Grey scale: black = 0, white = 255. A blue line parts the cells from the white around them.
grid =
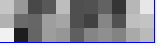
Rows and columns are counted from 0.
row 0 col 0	198
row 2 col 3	157
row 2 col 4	150
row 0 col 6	81
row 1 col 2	102
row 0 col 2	72
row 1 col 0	178
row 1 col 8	81

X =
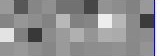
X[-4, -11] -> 154
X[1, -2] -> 138
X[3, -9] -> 142
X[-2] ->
[227, 128, 56, 140, 155, 176, 149, 174, 171, 138, 141]
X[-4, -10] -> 87
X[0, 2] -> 134
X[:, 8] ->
[141, 183, 171, 145]
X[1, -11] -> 133
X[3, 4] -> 154
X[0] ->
[154, 87, 134, 144, 113, 113, 70, 147, 141, 130, 153]
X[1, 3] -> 131
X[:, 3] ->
[144, 131, 140, 135]

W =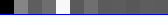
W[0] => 0
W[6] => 111
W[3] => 110
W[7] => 91

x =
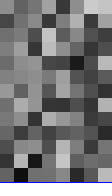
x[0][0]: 141
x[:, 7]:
[196, 161, 62, 79, 185, 90, 50, 178, 71, 42, 117, 103, 186]
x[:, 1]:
[98, 113, 123, 158, 141, 135, 97, 172, 142, 60, 136, 181, 14]
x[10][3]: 78
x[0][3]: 161
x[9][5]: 98
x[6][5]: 115
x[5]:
[129, 135, 142, 122, 159, 83, 65, 90]
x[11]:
[52, 181, 23, 117, 197, 95, 109, 103]
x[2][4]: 92
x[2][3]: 195
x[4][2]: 148
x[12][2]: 112
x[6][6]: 79
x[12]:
[99, 14, 112, 113, 136, 41, 88, 186]
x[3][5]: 100
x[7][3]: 53
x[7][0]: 111
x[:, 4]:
[56, 126, 92, 142, 67, 159, 164, 52, 150, 88, 180, 197, 136]
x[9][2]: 99
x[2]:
[112, 123, 77, 195, 92, 136, 80, 62]
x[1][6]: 59

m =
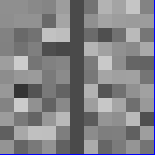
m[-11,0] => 143
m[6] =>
[152, 52, 83, 121, 99, 74, 178, 84, 113, 145, 161]
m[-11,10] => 131
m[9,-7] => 126
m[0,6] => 115
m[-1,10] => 116
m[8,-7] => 185
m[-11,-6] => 74
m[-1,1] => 101
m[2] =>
[130, 105, 114, 194, 190, 74, 107, 79, 113, 186, 118]
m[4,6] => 123
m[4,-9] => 117
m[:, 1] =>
[143, 146, 105, 114, 204, 152, 52, 203, 121, 168, 101]
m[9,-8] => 191
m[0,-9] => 137
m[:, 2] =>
[137, 146, 114, 127, 117, 155, 83, 145, 100, 192, 121]
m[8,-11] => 156
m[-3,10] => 79
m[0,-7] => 157
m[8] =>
[156, 121, 100, 152, 185, 74, 91, 149, 143, 186, 79]
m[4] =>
[158, 204, 117, 129, 133, 74, 123, 201, 141, 101, 99]
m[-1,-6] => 74
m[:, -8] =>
[133, 105, 194, 78, 129, 122, 121, 99, 152, 191, 147]
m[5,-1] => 117
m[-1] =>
[148, 101, 121, 147, 97, 74, 171, 102, 123, 149, 116]

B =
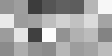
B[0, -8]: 147
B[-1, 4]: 182
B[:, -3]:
[93, 193, 177, 157]
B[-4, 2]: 60
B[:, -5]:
[85, 190, 252, 140]
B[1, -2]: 219
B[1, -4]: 209
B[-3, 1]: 156
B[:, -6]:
[60, 161, 64, 146]
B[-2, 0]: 156
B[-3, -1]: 164
